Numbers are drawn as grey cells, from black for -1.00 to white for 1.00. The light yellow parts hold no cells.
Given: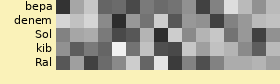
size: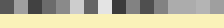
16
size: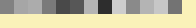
13
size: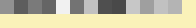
13
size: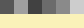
6
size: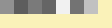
7
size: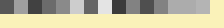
15
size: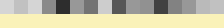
16

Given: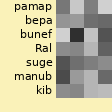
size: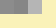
3
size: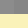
2

